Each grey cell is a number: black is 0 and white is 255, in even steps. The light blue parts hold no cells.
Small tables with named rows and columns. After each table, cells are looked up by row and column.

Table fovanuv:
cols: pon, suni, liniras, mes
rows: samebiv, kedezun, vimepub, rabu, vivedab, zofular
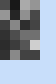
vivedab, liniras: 85
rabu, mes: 112
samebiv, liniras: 170
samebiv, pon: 76
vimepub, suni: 135
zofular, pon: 49
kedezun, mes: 72
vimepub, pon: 63
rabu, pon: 49
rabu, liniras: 112
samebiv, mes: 149
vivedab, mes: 207
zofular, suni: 137
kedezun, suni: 37

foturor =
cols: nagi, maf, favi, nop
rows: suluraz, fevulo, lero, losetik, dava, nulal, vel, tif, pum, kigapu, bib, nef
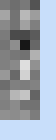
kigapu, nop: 100
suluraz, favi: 121
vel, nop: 145
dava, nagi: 117
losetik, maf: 75
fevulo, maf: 115
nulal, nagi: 128
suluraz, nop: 83
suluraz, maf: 110

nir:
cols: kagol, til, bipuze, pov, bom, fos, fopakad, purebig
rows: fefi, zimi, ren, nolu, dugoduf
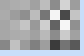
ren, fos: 99
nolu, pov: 161
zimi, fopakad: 73
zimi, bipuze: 143
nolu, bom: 185
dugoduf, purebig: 89
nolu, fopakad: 203
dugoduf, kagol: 135
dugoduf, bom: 158
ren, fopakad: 246
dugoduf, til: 193
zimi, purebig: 196

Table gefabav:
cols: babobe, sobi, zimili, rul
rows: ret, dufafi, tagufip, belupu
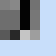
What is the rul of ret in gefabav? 114
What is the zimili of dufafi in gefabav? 4
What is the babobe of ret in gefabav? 128
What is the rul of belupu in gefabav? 158
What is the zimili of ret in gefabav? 3
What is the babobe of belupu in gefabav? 89
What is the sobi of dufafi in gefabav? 109
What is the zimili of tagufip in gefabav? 3
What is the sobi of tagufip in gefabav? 109
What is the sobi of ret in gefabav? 136
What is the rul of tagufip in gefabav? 120
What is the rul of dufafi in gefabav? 119
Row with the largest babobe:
ret

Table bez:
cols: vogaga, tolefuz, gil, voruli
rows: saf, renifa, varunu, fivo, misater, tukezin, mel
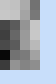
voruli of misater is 185
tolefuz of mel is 147
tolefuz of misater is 91
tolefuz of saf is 193
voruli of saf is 114
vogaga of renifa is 199
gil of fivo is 154
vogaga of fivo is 63
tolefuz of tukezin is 114
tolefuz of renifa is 196
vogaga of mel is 59

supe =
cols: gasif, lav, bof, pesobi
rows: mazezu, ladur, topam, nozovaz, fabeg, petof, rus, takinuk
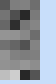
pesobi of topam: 133
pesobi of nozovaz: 109
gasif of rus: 146
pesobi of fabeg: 131
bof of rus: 150
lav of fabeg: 101
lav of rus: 142
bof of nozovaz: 136
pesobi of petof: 127
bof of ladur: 40
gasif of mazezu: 88
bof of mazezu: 129
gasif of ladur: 116
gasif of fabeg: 113
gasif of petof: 148
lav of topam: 46
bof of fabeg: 82

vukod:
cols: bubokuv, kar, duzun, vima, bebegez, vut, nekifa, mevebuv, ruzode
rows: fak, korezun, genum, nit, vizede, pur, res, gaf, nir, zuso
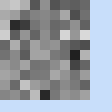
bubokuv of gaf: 164
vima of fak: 86
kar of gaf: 154
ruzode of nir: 99
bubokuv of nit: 206
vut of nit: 108
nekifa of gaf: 147
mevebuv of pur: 32
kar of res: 138
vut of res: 140
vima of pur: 163
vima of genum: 117

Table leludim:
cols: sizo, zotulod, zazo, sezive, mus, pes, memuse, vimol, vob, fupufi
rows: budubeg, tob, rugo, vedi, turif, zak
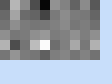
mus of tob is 68
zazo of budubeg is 138
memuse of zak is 133
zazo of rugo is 123
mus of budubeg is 6
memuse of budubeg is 130
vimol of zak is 117
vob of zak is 130
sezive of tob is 100
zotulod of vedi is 119
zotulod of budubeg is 182
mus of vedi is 152
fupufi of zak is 114
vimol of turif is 168
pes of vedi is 124
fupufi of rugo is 112
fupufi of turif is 177
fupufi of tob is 101
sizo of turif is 179
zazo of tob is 107

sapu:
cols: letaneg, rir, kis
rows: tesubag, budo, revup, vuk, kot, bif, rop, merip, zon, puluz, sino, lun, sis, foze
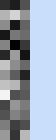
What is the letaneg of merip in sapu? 150
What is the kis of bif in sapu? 19
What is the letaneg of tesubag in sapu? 47
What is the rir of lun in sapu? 130
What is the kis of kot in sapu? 56
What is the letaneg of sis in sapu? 125
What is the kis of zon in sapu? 96
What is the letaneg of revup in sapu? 140
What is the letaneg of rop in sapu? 196
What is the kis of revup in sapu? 99
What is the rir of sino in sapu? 150
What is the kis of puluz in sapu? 89
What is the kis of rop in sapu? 105
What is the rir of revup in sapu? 23
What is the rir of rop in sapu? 141

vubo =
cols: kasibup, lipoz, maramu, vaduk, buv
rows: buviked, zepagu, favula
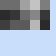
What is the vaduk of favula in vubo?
183
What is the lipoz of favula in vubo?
91
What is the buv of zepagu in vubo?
55
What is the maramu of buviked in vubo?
161
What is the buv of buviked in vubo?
125
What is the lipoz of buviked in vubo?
109
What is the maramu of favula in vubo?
90
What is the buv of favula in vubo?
42
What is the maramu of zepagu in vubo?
107
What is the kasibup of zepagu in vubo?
43
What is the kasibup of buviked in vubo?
109
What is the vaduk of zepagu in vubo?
134
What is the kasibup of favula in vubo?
62
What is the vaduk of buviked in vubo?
195
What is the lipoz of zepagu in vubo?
54

